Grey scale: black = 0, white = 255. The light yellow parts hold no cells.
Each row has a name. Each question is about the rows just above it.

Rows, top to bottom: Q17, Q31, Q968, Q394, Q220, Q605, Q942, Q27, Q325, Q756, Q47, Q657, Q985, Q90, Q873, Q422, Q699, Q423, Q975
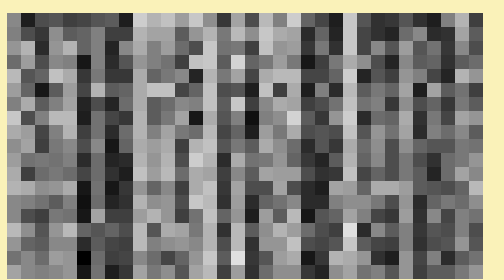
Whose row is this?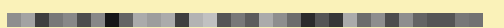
Q756
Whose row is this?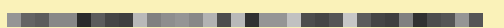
Q699
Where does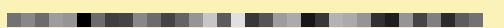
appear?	Q423

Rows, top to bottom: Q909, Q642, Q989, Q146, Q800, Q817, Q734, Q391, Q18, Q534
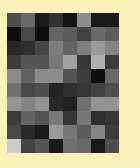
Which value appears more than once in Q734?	[148]
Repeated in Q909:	[25]
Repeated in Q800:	[140]
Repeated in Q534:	[25]
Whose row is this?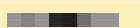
Q734
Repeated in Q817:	[78]

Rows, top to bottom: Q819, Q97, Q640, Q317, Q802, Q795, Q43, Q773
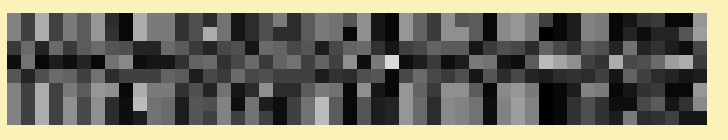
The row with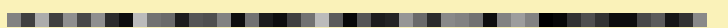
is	Q43
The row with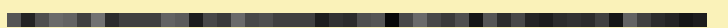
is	Q802
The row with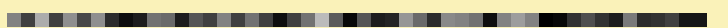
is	Q773
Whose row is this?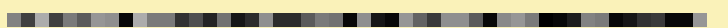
Q795
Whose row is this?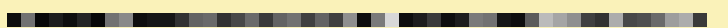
Q317

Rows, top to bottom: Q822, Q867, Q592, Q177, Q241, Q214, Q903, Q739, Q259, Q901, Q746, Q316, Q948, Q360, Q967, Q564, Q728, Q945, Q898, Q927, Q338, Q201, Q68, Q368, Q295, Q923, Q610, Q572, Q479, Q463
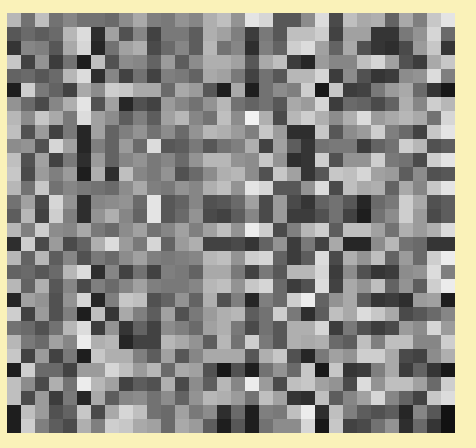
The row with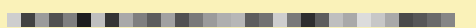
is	Q201
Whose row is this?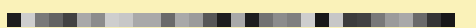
Q214
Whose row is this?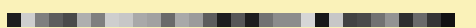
Q463
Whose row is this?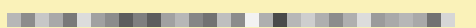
Q739

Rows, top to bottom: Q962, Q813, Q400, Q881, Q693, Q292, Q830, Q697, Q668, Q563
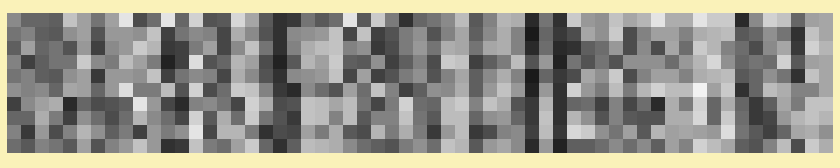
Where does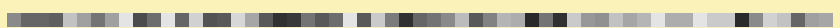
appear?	Q962
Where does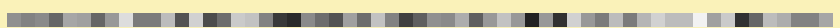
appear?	Q292

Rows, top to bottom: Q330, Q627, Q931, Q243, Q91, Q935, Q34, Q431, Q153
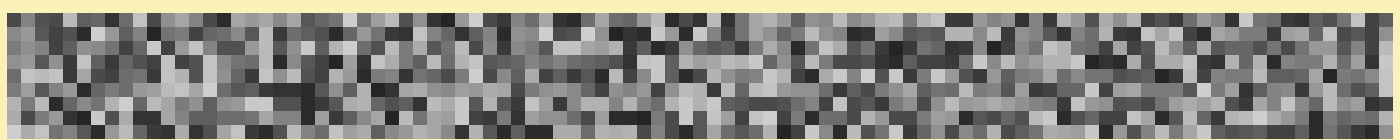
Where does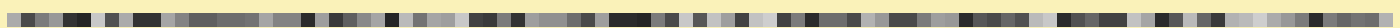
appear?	Q431
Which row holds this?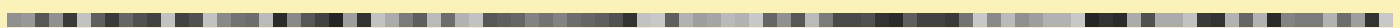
Q243
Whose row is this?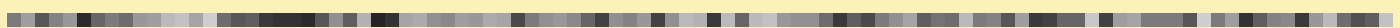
Q935
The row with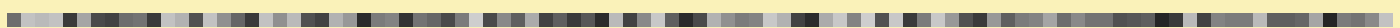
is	Q91

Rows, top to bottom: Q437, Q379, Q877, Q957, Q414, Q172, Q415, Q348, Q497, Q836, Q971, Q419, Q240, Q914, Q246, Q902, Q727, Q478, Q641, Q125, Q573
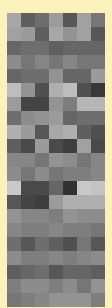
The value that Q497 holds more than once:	[175]
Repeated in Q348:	[110]
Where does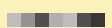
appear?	Q172
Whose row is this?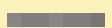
Q902

